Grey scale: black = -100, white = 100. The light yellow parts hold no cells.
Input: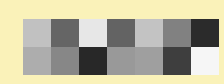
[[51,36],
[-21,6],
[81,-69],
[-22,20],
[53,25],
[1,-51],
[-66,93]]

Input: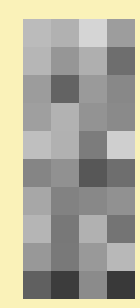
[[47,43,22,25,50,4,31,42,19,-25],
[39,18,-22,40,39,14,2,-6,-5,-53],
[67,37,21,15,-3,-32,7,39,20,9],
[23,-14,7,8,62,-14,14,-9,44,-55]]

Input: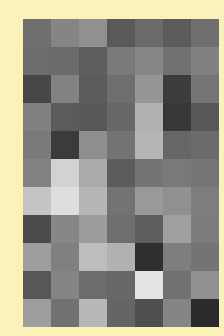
[[-13,-15,-44,0,-4,2,54,-41,24,-32,23],
[4,-16,2,-29,-54,65,74,6,0,4,-11],
[13,-26,-28,-31,11,33,43,22,48,-15,44],
[-30,-4,-14,-19,-10,-28,-10,-14,39,-19,-21],
[-17,5,17,39,43,-9,20,-27,-63,78,-38],
[-29,-11,-53,-56,-20,-5,13,25,-1,-11,4],
[-13,1,-8,-32,-16,-8,-2,-3,-9,13,-67]]

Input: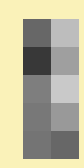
[[-19,-56,-1,-6,-9],
[48,25,58,20,-19]]

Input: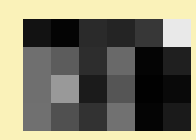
[[-86,-13,-13,-12],
[-97,-28,20,-37],
[-67,-65,-79,-61],
[-72,-18,-33,-11],
[-57,-97,-99,-97],
[83,-76,-93,-80]]

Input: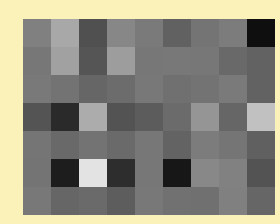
[[0,-7,-5,-34,-8,-9,-6],
[32,26,-10,-67,-18,-77,-20],
[-37,-33,-20,35,-10,78,-17],
[6,23,-15,-35,-17,-65,-27],
[-4,-7,-6,-28,-7,-7,-6],
[-24,-6,-12,-16,-22,-82,-11],
[-9,-7,-10,17,-3,7,-12],
[-3,-18,-4,-20,-8,1,0],
[-88,-23,-23,51,-25,-35,-20]]

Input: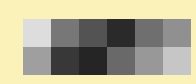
[[73,25],
[-7,-56],
[-35,-71],
[-67,-18],
[-13,19],
[13,55]]

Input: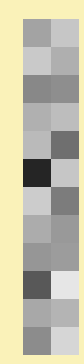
[[28,58,7,38,46,-71,60,35,18,-31,32,10],
[55,37,11,48,-13,55,-3,20,22,80,41,68]]
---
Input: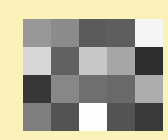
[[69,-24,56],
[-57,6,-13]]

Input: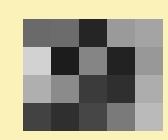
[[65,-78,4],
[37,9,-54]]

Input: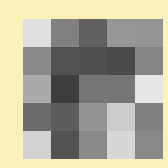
[[8,-36,-37],
[33,-52,-8]]

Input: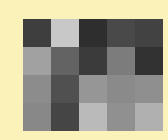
[[26,-22,-54],
[10,-37,18]]

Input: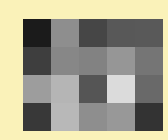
[[-51,6,2],
[23,42,-33]]

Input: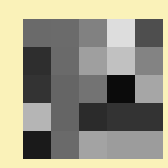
[[-64,-17,25],
[-60,-21,-10]]

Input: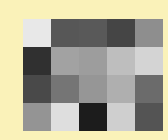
[[-62,27,23],
[-43,-8,18]]

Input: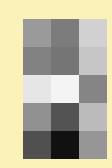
[[2,-8,55],
[80,91,4]]

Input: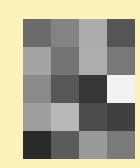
[[28,-9,36],
[8,-32,-58]]
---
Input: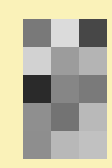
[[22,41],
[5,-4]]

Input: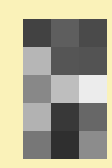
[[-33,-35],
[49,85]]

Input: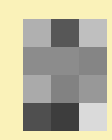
[[10,4],
[2,19]]

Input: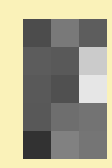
[[-30,59],
[-37,80]]

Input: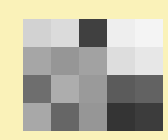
[[18,27],
[36,21]]

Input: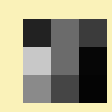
[[-16,-95],
[-46,-97]]

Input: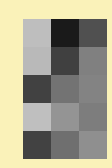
[[-50,0],
[-10,3]]

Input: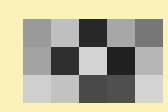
[[-63,66],
[52,-43]]
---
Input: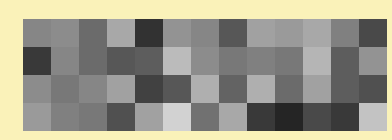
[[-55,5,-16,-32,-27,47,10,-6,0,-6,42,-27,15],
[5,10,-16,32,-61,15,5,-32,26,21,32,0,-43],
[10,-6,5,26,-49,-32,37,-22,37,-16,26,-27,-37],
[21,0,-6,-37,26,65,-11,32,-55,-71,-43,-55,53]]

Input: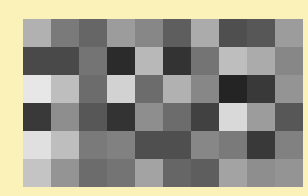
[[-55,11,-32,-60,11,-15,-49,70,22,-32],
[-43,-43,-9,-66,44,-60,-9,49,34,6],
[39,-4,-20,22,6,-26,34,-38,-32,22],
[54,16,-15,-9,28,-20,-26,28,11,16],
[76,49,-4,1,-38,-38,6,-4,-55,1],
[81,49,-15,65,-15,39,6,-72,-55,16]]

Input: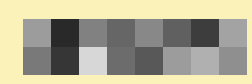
[[-5,-58,69,-15,-31,22,38,12],
[22,-68,1,-20,7,-25,-52,28]]

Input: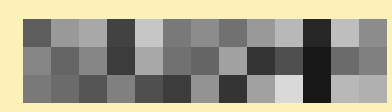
[[-27,20,32,-48,55,-5,10,-11,20,44,-70,49,10],
[-5,-16,-33,0,-38,-53,15,-59,26,70,-82,44,38],
[5,-21,5,-53,32,-11,-21,26,-59,-38,-82,-16,0]]

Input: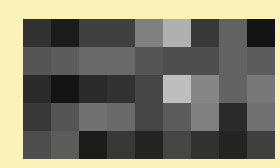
[[-66,-84,-66,-61,-45,49,5,-22,-6],
[-61,-78,-50,-50,0,38,-56,-22,-84],
[-56,-33,-11,-17,-45,-28,0,-66,-11],
[-39,-28,-78,-56,-72,-45,-61,-72,-50],
[-33,-28,-17,-17,-33,-39,-39,-22,-28]]

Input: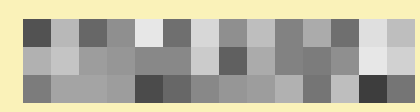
[[-36,44,-19,12,81,-13,69,12,49,2,34,-13,75,49],
[-3,29,29,23,-41,-19,7,18,23,39,-8,49,-52,-8],
[39,54,23,18,7,7,59,-25,34,2,-3,12,81,64]]

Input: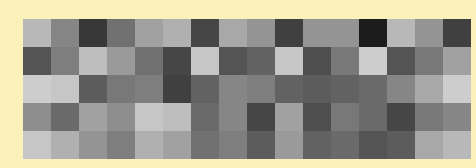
[[-34,-1,49,21,-11,-45,55,-34,-23,55,-39,-6,61,-34,-6,26],
[11,-17,26,11,55,49,-17,5,-45,26,-39,-6,-17,-45,-6,5],
[44,5,-56,-11,26,38,-45,32,16,-50,16,16,-78,44,16,-50],
[55,38,16,-1,38,26,-11,-1,-28,21,-23,-17,-34,-28,32,44],
[61,55,-28,-6,-1,-50,-23,5,-1,-23,-28,-23,-17,5,32,61]]

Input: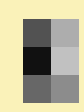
[[-87,51],
[-36,36],
[-19,10]]

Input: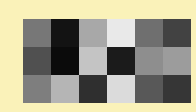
[[-37,-91,54,-79,11,22],
[-7,-85,32,83,-13,-48],
[-1,42,-63,72,-31,-58]]
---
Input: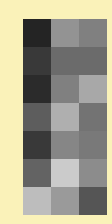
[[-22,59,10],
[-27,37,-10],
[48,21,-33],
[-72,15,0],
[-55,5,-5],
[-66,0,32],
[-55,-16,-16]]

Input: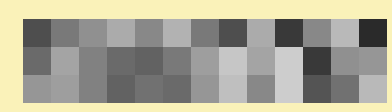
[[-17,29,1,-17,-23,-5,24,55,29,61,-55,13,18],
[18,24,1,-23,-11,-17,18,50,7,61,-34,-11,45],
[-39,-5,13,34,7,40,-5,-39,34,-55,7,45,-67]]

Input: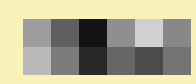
[[46,-3,-69,-20,-41,-9],
[23,-25,-84,12,63,7]]

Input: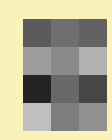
[[23,8,39],
[50,-2,13],
[-29,-13,-23],
[-72,-18,-45]]

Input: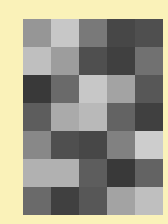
[[18,56,-5,-44,-38],
[39,39,-27,-55,-22],
[-27,33,45,-22,-50],
[50,23,-38,-50,-11],
[-55,-17,56,28,-32],
[7,-38,-44,1,61],
[-17,-50,-32,28,50]]

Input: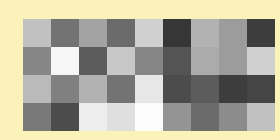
[[5,93,-28,57,5,-34,34,22,63],
[46,0,40,-10,81,-40,-28,-52,-46],
[51,-10,28,-16,63,-58,40,22,-52],
[-5,-40,87,75,98,16,-16,10,51]]
